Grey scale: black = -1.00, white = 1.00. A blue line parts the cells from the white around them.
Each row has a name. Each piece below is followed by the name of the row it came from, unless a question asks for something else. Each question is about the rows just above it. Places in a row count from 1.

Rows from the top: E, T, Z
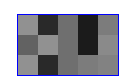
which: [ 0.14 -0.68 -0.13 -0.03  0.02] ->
Z
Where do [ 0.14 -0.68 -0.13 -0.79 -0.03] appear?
E
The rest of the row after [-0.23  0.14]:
[-0.13 -0.79  0.08]
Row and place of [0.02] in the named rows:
Z, 5

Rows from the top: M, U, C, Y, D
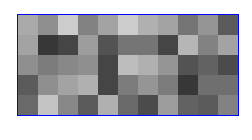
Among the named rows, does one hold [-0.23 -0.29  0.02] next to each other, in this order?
yes
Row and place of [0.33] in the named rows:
M, 1
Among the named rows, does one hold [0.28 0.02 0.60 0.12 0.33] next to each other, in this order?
no

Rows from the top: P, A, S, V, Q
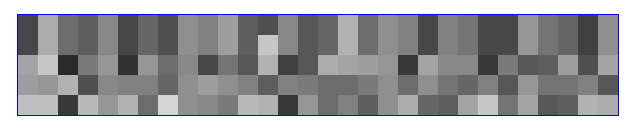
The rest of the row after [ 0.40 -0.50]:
[-0.32  0.35  0.29  0.24  0.18 -0.56  0.29  0.07  0.07 -0.56 -0.04 -0.32
 -0.26  0.24 -0.38  0.29]
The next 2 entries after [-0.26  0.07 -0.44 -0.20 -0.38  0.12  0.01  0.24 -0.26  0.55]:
[ 0.07 -0.32]
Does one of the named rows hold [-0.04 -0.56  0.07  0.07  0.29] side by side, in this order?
no

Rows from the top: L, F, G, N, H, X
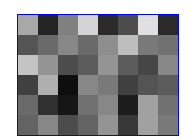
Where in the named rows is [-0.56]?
X, 6
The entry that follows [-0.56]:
[0.26]
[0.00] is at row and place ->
L, 3
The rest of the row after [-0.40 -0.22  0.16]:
[-0.56  0.26 -0.05]

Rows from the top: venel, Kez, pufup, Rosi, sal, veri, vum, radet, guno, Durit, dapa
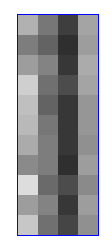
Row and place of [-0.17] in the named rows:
guno, 2
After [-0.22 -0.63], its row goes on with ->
[0.23]

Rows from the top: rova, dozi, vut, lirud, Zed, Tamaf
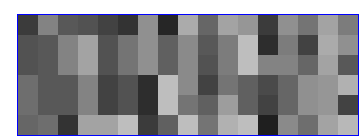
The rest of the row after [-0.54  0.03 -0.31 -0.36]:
[-0.48 -0.60  0.13 -0.70  0.34 -0.20  0.28  0.18 -0.54  0.13 -0.09  0.28
 -0.03]
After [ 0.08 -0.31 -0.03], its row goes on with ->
[ 0.49 -0.65 -0.03 -0.48  0.34  0.13]
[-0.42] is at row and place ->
lirud, 13
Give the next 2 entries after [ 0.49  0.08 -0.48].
[-0.09 -0.25]
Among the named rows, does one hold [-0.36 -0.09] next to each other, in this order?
yes
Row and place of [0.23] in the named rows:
Zed, 11
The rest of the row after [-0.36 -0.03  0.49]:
[ 0.03  0.03 -0.20  0.28 -0.31]

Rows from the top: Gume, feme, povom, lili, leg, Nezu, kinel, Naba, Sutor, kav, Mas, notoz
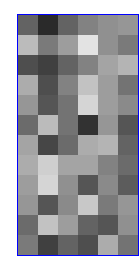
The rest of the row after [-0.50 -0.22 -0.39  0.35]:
[-0.10]
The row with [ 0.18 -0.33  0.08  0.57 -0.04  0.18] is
kav
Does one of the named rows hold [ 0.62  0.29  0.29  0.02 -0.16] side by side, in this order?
yes
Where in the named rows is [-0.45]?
kinel, 2

